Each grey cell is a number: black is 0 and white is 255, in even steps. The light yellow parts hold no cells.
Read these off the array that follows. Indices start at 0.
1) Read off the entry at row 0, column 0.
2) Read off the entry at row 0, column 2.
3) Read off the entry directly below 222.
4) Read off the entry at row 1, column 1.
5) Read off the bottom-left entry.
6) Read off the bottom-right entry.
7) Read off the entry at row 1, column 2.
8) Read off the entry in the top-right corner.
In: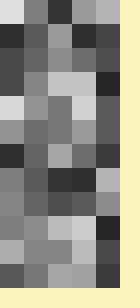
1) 222
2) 53
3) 47
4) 93
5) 87
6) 60
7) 154
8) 179

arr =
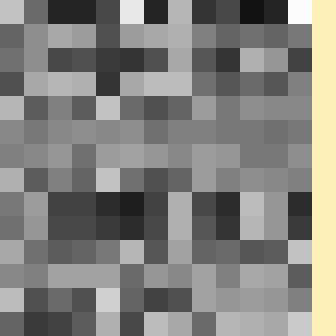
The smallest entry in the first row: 18
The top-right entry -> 252
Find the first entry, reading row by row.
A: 194
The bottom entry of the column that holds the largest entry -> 200
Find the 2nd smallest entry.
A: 30
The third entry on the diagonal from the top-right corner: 175
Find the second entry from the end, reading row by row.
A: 168
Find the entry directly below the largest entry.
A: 121
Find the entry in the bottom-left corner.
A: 100
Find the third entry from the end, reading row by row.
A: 175
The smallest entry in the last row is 59
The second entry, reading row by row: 107
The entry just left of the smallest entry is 73
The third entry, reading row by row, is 36
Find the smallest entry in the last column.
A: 44
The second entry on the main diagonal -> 142
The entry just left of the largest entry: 36
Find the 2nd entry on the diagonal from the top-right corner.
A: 100
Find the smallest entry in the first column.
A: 81
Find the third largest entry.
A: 208
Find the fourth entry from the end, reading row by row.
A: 182

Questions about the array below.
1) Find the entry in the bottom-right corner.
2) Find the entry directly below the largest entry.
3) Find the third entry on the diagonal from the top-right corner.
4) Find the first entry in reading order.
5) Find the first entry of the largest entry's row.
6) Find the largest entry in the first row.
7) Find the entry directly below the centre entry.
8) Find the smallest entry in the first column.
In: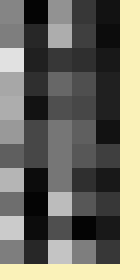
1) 55
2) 167
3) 55
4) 133
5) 225
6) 146
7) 118
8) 95

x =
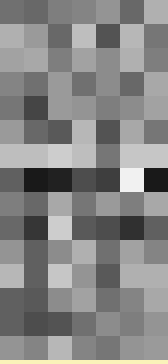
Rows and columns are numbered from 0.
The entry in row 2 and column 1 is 168
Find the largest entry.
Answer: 241
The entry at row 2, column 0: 162
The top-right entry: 176
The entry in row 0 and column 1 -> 104
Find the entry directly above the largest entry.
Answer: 198
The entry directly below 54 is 96
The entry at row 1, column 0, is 176
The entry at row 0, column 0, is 112
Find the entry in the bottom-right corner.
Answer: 154
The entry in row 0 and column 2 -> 126
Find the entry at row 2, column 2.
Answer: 126
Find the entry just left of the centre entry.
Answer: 33
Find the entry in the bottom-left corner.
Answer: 148
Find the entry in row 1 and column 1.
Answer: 154
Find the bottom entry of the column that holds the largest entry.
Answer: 148
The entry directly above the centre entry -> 190
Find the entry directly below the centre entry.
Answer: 118
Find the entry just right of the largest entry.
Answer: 25
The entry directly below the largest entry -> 126
